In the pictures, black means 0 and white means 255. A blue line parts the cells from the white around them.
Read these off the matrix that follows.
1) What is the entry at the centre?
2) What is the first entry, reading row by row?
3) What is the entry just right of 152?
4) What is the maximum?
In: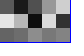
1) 14
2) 90
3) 207
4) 229

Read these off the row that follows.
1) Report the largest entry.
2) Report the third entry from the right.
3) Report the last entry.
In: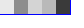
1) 233
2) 212
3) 58

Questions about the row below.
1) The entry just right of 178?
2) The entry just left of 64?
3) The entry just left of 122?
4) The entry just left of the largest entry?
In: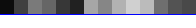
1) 208
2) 12
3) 64
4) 178

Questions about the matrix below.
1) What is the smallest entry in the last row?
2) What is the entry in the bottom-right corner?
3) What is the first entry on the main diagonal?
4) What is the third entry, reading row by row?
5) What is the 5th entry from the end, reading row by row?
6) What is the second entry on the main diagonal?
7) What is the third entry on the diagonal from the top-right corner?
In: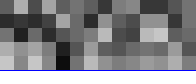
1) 13
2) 125
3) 94
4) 76
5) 135
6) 55
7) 198

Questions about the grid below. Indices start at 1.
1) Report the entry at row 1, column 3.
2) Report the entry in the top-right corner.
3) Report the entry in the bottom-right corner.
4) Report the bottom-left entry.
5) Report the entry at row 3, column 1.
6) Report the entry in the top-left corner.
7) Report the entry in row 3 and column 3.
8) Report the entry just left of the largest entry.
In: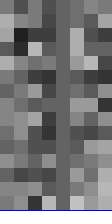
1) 122
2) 122
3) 174
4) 122
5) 164
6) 122
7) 62
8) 99

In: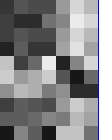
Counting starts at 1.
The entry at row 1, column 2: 84
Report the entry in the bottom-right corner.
114
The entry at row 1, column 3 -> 75
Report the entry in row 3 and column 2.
84
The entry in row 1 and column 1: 54
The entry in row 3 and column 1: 63
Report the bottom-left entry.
23
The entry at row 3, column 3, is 75
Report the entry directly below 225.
133
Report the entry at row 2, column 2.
44
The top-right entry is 185
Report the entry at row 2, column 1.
63

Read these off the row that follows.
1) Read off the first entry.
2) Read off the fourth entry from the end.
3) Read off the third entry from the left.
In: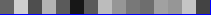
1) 100
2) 161
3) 78

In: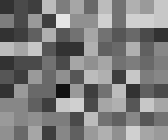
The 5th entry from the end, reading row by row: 176
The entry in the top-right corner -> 199
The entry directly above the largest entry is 125
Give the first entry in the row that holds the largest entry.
125
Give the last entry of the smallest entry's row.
74
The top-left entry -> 50
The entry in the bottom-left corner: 144
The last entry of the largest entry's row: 199
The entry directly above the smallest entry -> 144
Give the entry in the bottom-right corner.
154
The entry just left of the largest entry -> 62
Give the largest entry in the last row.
208
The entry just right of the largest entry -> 144
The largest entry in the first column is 188
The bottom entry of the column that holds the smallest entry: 135
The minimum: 17
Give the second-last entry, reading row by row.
166
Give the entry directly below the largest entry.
86
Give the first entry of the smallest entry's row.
50
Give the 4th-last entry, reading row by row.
144
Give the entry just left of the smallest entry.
105
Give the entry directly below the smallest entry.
199
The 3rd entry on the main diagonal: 96
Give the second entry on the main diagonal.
74
